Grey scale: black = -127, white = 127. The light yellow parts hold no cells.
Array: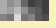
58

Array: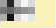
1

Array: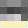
-53

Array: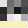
-105

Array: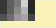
10

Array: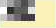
-35
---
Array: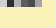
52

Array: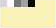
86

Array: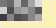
81

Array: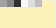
92

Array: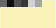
37

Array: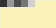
23

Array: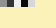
87

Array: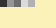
49
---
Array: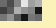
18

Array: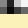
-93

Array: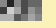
-51

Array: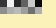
-30

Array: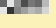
-8

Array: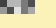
54

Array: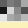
84

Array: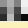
32
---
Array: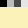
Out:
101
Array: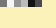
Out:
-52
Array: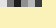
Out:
-68
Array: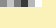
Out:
125
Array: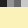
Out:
73
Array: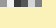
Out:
0
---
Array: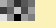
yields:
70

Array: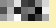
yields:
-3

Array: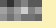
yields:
77

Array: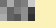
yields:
-1

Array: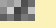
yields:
-61

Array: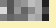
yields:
11
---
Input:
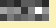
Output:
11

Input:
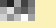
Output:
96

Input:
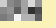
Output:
21

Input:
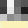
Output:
101

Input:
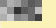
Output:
18

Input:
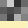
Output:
-51
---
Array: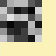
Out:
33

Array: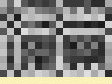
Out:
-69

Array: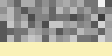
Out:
43

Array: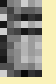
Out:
79

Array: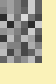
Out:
-83
